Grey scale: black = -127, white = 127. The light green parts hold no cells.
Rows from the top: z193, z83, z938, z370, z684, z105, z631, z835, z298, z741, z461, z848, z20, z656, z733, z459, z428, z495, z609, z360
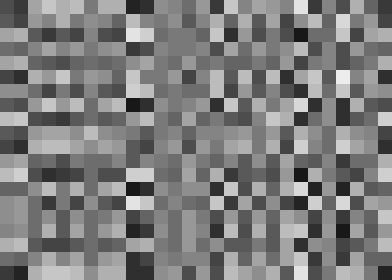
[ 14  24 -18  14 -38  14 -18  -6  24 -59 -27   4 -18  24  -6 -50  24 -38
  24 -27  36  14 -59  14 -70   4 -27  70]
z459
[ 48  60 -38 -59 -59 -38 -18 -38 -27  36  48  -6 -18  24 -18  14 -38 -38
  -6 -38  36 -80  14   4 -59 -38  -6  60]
z495
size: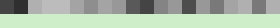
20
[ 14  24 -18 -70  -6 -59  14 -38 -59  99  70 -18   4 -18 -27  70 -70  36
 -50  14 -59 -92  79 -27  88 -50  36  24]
z733
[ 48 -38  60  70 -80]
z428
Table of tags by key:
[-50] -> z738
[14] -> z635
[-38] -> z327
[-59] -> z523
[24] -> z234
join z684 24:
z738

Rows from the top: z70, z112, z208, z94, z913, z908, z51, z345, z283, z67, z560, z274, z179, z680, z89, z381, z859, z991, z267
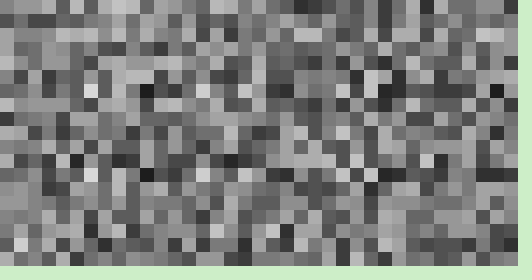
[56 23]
z208
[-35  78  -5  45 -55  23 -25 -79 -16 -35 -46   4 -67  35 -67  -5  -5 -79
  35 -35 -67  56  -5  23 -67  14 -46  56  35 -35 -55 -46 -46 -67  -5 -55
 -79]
z991
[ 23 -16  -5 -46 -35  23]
z267

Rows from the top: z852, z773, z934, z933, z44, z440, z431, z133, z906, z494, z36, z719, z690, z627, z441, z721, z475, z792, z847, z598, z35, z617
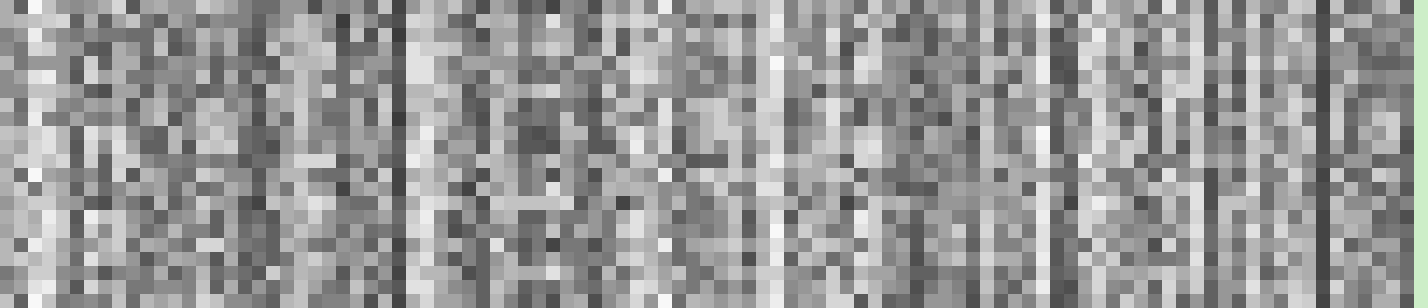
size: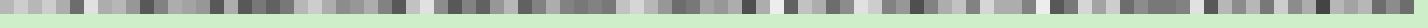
101
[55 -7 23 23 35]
z906

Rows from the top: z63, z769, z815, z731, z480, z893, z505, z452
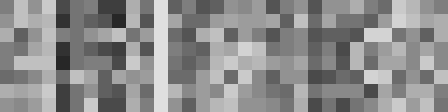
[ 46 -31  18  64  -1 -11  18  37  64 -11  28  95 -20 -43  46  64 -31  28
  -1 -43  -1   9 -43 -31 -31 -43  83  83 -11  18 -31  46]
z815
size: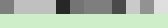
12
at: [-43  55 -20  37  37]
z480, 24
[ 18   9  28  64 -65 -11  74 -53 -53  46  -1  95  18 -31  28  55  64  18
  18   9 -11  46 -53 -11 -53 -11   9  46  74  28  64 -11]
z452
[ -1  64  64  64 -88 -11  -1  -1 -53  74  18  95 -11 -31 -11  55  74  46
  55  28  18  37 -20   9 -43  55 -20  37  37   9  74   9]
z480
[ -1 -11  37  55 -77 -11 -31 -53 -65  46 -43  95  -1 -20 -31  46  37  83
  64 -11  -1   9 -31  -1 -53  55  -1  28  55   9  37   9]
z731

